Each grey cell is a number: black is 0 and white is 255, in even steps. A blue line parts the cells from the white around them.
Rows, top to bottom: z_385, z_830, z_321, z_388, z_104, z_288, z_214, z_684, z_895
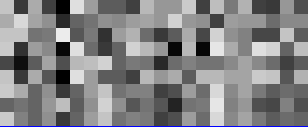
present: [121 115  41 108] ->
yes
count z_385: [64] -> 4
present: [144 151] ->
no
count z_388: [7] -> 3

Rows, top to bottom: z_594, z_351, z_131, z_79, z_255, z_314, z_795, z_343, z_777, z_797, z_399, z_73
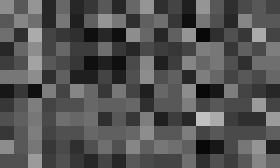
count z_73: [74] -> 1
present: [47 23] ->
no
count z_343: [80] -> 2
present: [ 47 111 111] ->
yes
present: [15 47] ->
no
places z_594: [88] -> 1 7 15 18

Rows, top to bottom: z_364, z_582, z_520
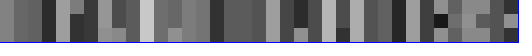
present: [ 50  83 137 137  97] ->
no
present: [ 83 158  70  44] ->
yes
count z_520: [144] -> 4

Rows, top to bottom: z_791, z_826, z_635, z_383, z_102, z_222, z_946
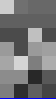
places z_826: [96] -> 0 1 2 3
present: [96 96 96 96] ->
yes
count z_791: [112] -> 1
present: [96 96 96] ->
yes
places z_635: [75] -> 0 1 3
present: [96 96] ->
yes

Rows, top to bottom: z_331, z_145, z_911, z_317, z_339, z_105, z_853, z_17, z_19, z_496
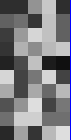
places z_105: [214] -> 0 3
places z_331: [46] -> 0 1 4
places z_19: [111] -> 0 3 4
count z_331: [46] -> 3
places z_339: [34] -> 0
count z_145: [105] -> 0

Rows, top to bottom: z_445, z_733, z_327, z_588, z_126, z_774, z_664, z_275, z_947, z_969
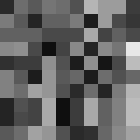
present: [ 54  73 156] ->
no
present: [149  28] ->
no
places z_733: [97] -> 3 4
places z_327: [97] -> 0 1 2 8
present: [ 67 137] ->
yes
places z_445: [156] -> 7 8

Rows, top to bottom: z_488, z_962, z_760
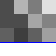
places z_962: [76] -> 0 1
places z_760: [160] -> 3

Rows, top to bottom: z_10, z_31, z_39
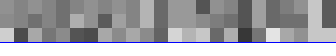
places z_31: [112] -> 2 4 16 20 21
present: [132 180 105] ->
yes
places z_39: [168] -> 2 7 9 20
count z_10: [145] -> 6
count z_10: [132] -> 6
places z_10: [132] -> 1 3 5 7 9 16

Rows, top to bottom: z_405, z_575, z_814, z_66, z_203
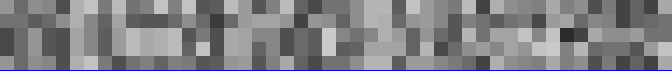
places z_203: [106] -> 1 33
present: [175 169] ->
no
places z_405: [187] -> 8 16 20 33
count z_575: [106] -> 7

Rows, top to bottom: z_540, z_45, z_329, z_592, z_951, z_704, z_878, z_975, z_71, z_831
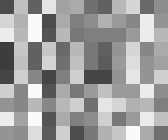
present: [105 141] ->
yes
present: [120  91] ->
yes
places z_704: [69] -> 0 3 6 7
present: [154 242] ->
no
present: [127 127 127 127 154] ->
no
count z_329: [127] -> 3
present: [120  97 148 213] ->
yes

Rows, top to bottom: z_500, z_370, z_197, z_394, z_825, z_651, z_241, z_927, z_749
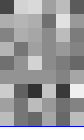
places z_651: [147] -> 0 1 2 3
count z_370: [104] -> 0
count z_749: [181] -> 0

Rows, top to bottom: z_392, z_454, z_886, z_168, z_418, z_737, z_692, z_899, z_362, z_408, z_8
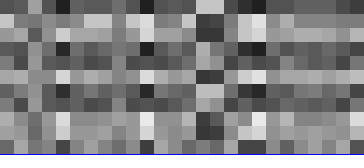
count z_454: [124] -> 6
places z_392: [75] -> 16 24
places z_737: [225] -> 18
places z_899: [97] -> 5 17 21 23
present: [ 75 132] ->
no
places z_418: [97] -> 5 17 23
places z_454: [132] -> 8 12 21 22 23

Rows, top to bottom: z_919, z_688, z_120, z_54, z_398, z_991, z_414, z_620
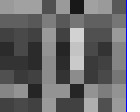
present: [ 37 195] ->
yes
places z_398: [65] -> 7
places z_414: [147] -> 1 3 4 6 8
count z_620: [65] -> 4

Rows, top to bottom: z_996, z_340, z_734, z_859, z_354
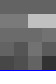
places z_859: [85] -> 1
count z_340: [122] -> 2
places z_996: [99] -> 0 1 2 3
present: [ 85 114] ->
yes
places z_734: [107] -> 0 1 2

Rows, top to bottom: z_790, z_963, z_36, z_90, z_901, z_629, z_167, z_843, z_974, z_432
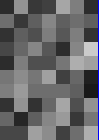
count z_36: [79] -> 1
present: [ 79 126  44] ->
no
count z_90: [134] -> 2
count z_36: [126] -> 2
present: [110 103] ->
no
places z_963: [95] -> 2 4 6
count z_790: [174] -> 0

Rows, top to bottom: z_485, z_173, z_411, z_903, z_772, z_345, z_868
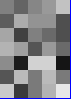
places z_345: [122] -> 2 4
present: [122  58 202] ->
no
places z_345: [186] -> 1 3
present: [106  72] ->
no
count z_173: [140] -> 0

